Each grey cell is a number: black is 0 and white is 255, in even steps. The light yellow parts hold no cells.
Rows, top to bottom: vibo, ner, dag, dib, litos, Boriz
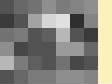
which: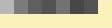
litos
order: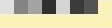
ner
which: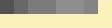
Boriz
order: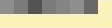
Boriz
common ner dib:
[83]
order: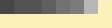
litos

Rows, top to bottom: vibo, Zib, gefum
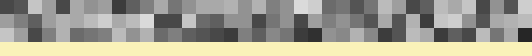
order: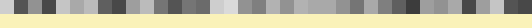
vibo
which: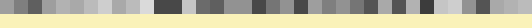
Zib

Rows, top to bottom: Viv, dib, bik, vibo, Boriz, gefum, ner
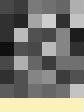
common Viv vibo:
[72]
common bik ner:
[81]
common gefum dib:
[48]
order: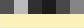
bik
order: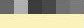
Viv

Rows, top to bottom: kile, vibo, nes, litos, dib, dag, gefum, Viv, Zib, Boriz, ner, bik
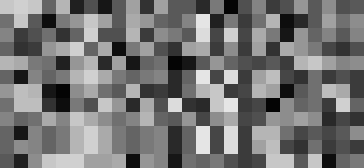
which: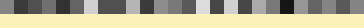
nes
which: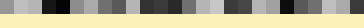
gefum
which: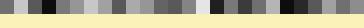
vibo
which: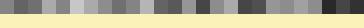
Zib

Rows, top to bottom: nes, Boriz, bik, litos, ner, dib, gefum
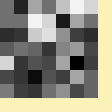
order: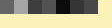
dib
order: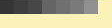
gefum
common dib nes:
[165]
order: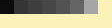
dib
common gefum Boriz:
[112]
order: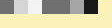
Boriz
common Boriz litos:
[112]

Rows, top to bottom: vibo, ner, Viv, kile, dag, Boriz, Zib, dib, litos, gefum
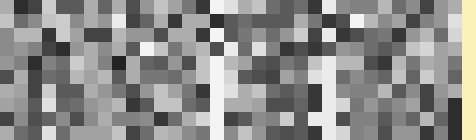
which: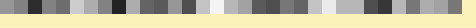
dag
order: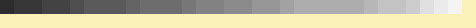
vibo
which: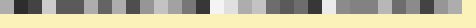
vibo
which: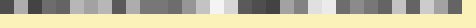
Boriz
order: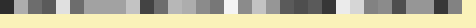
gefum

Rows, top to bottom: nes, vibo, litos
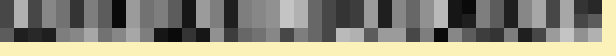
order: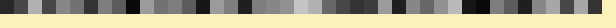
nes
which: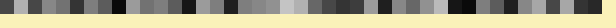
nes
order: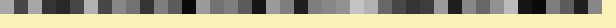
nes
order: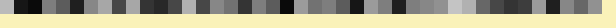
nes
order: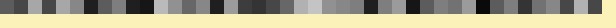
vibo
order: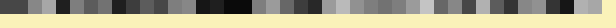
litos

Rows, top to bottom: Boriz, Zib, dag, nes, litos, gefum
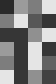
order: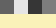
litos
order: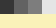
litos
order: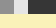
dag
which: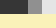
dag
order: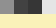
gefum
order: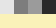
Boriz

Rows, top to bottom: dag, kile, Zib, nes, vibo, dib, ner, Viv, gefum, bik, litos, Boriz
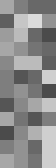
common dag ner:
[126]
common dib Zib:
[104]

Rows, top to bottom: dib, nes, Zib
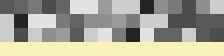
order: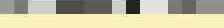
nes
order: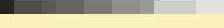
dib

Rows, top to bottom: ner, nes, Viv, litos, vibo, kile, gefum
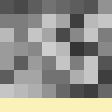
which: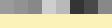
litos
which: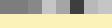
nes
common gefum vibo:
[197]
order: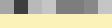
nes

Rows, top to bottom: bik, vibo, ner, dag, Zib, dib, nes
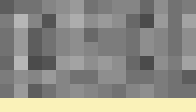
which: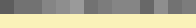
bik
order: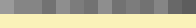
bik
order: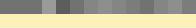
nes
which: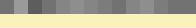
nes
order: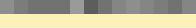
nes
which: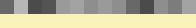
Zib

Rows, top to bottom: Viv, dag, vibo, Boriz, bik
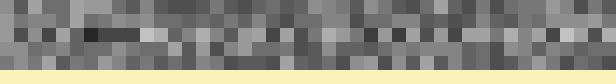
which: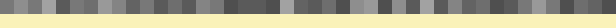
bik
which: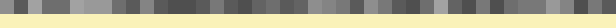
Viv
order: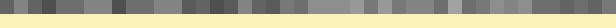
dag
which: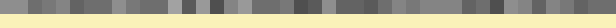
Boriz
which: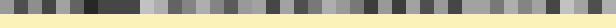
vibo
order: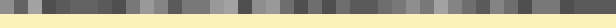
Viv

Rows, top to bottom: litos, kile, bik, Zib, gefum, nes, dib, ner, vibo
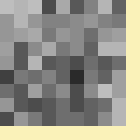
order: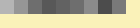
vibo
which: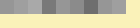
bik
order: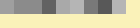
Zib
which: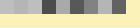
litos
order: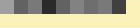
nes
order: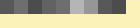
ner

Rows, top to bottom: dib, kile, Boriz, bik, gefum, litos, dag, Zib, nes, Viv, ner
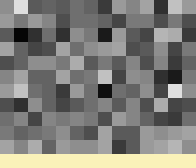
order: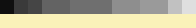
dag
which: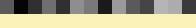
Boriz
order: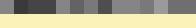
nes
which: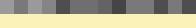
kile
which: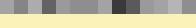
ner

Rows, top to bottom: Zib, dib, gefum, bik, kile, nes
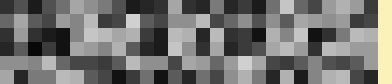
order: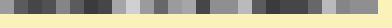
kile
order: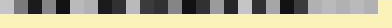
gefum

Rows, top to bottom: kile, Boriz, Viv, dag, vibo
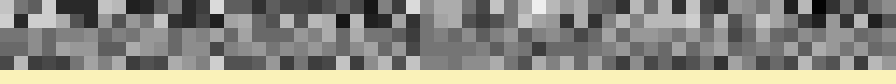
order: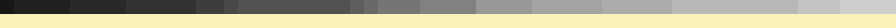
Boriz
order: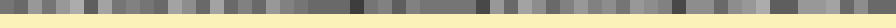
dag

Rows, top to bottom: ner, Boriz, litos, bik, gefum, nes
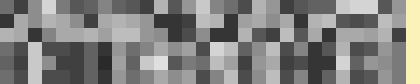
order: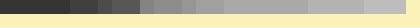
litos
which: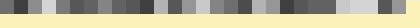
ner

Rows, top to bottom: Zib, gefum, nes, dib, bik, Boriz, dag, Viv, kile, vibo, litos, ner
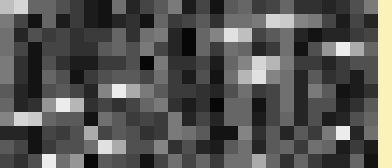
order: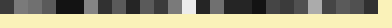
vibo
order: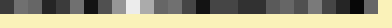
dib
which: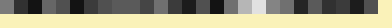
Boriz
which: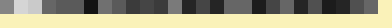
kile
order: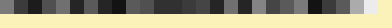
dag
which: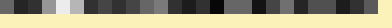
Viv
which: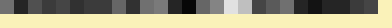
nes

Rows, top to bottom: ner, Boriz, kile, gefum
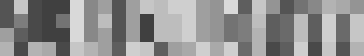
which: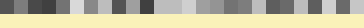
Boriz
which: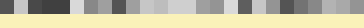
ner
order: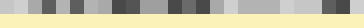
gefum
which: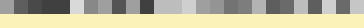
kile
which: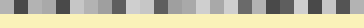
gefum

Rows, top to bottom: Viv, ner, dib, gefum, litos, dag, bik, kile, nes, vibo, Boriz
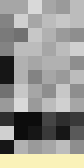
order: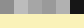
Boriz
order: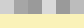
kile
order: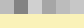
ner
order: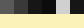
vibo
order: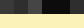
nes
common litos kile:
[166]

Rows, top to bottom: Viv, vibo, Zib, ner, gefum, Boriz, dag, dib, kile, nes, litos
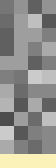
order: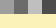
kile
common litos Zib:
[127]
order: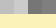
Boriz
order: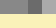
dag
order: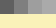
ner
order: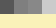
nes

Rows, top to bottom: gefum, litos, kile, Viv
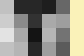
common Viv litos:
[158]
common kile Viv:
[181]
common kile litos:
[169]

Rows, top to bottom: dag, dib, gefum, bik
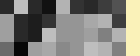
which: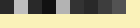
dag
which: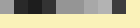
dib
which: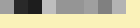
gefum

